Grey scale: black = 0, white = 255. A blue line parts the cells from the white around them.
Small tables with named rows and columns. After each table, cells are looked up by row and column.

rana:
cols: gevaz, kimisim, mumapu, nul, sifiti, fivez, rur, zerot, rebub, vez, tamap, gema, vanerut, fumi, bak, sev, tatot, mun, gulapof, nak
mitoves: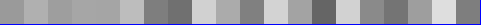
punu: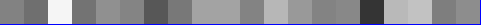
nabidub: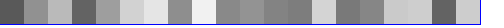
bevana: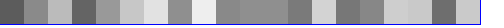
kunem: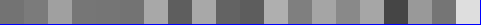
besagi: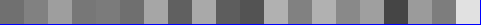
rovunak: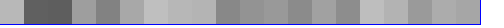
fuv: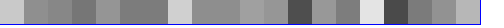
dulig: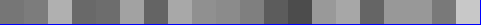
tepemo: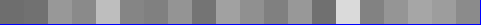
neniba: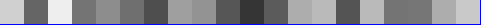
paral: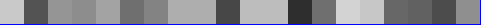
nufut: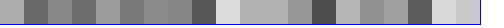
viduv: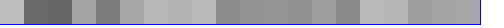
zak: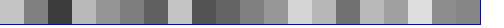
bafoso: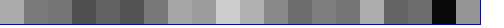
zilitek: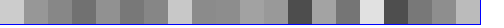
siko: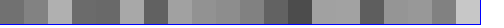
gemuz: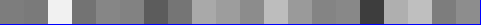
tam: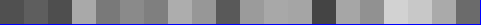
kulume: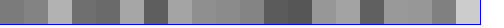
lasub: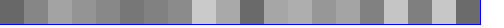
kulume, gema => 90
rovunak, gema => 153
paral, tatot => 103
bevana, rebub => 238
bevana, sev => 135
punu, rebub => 163
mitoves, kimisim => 176
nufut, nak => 202
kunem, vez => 99
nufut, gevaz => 173
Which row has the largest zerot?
fuv

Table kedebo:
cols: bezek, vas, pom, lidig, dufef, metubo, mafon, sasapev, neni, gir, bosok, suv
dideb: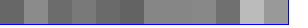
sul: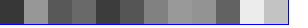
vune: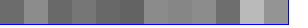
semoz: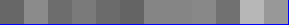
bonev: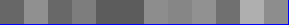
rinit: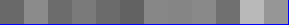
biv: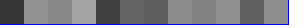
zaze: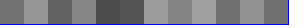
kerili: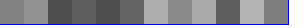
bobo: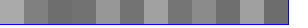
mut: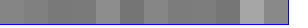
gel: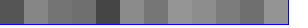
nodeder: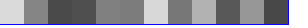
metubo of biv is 100
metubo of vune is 99
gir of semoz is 113
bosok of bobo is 160
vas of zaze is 150
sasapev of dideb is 134
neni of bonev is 145
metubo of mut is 117
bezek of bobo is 170
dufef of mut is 141
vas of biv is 145
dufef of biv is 64
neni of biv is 129
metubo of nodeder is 123
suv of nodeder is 72
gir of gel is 124
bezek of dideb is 103
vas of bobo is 128

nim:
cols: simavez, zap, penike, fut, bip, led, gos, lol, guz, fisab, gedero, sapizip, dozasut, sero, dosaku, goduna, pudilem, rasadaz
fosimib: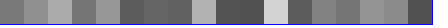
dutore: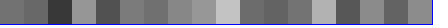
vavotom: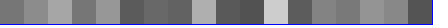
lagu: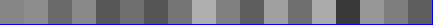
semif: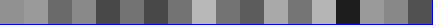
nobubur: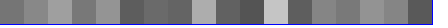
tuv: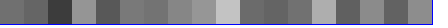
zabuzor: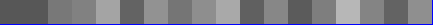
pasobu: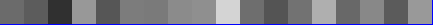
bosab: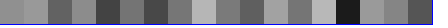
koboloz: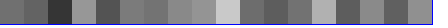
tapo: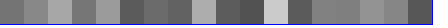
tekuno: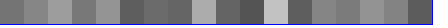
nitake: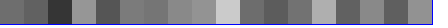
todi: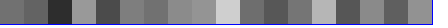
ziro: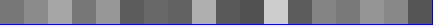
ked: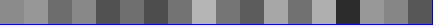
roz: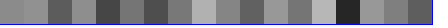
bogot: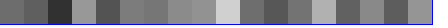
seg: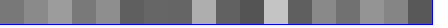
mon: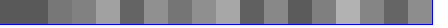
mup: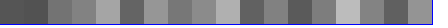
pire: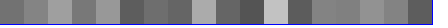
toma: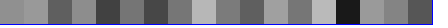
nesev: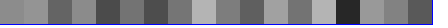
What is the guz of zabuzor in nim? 142
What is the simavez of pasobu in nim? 107
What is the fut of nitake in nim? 150
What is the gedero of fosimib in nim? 81
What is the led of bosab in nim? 116
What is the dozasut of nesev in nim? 115
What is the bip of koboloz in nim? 83

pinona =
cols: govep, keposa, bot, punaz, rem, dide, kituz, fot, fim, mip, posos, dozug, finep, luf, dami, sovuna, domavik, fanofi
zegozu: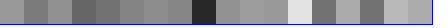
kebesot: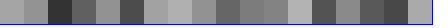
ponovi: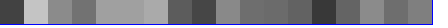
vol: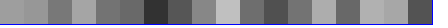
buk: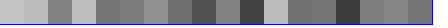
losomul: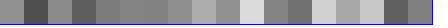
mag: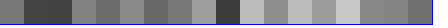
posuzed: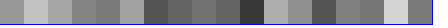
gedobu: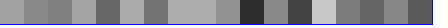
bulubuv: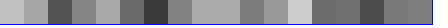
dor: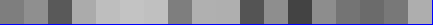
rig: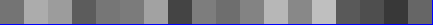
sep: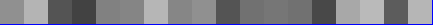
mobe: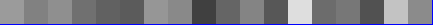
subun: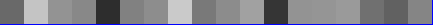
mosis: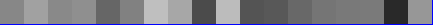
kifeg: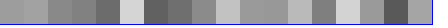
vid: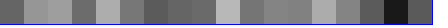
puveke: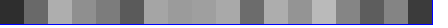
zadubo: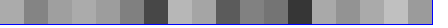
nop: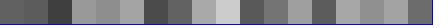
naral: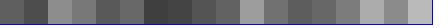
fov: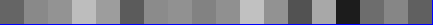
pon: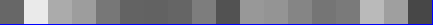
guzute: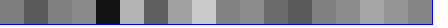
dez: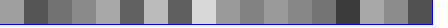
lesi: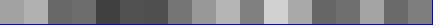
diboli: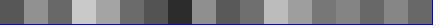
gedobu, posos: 44
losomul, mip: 144
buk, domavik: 135
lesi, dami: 111
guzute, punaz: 138
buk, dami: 60
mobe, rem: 97
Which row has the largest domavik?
posuzed

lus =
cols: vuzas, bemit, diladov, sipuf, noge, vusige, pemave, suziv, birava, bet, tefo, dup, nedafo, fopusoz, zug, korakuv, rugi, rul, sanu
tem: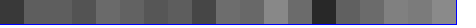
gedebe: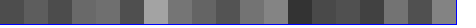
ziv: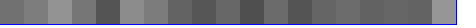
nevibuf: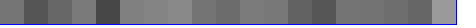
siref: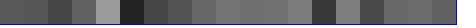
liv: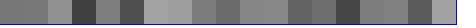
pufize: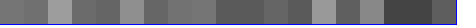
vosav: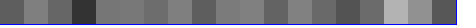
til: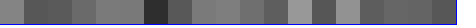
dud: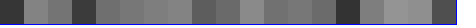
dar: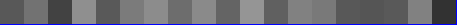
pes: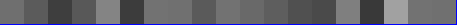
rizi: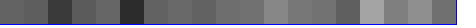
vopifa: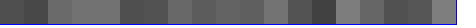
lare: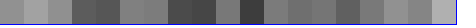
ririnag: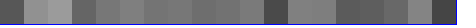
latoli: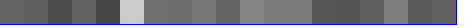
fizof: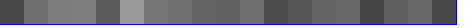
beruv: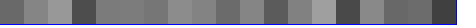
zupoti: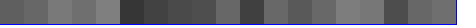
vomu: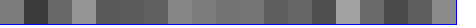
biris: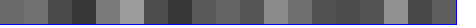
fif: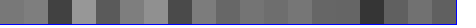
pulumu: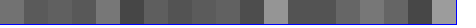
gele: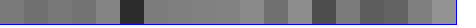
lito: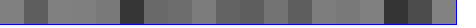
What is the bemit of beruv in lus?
133
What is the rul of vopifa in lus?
86
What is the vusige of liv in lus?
79
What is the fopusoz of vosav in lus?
104
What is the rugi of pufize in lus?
67
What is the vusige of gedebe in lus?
79
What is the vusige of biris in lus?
156
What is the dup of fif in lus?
110
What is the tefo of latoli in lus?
133
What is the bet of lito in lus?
99

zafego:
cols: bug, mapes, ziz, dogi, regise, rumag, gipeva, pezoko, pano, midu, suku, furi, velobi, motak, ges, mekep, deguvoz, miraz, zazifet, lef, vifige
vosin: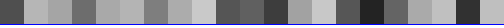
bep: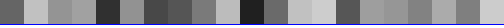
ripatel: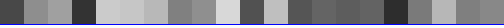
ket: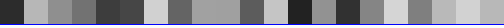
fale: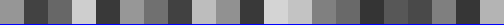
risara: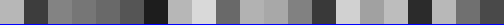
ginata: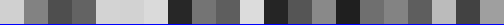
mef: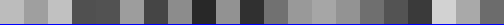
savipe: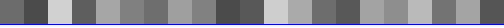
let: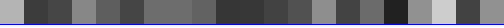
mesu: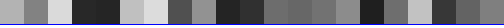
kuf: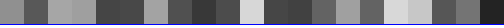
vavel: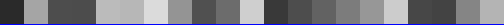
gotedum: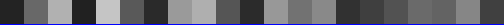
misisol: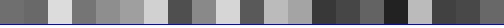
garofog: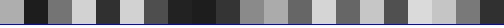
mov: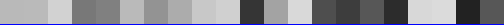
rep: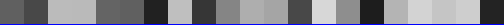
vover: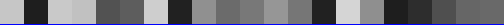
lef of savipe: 164
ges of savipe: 88
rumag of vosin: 180
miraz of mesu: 194
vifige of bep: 204
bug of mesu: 179
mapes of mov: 186
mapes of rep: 72
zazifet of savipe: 115
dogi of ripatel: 51
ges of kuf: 160
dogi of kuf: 159
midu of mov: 208
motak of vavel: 98

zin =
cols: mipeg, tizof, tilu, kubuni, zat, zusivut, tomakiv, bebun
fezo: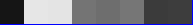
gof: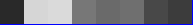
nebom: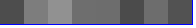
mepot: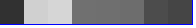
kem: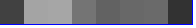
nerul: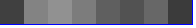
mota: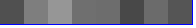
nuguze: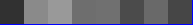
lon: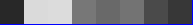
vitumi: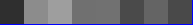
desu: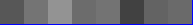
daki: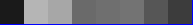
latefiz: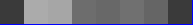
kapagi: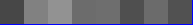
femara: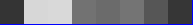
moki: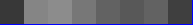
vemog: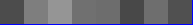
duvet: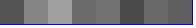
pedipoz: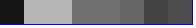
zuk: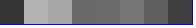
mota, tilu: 150
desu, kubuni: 108
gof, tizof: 214
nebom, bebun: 82
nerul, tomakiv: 103
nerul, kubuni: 124
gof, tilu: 218
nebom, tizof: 125
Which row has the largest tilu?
fezo

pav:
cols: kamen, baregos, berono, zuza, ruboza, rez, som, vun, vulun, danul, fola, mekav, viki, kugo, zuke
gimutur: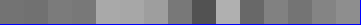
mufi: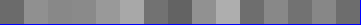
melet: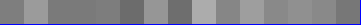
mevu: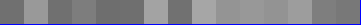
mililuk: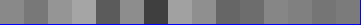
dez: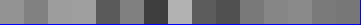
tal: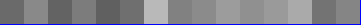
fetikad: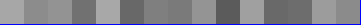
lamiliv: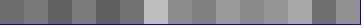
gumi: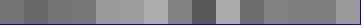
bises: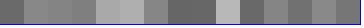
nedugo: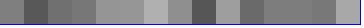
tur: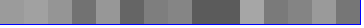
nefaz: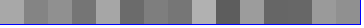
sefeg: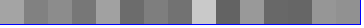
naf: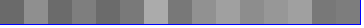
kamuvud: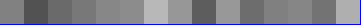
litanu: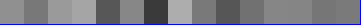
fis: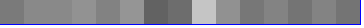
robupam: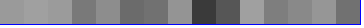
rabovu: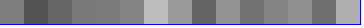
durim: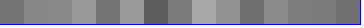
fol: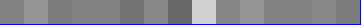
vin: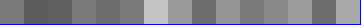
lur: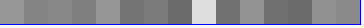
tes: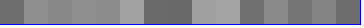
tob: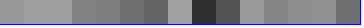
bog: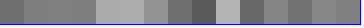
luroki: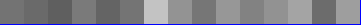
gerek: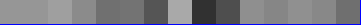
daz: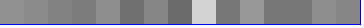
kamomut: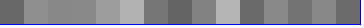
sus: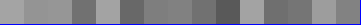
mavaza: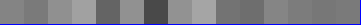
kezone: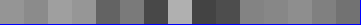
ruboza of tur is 151
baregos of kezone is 139
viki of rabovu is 144
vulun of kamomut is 129
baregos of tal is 137
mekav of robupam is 126
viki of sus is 117
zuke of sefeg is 145
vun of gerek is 169
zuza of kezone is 150
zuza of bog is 124
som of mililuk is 63
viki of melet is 144
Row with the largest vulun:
lur

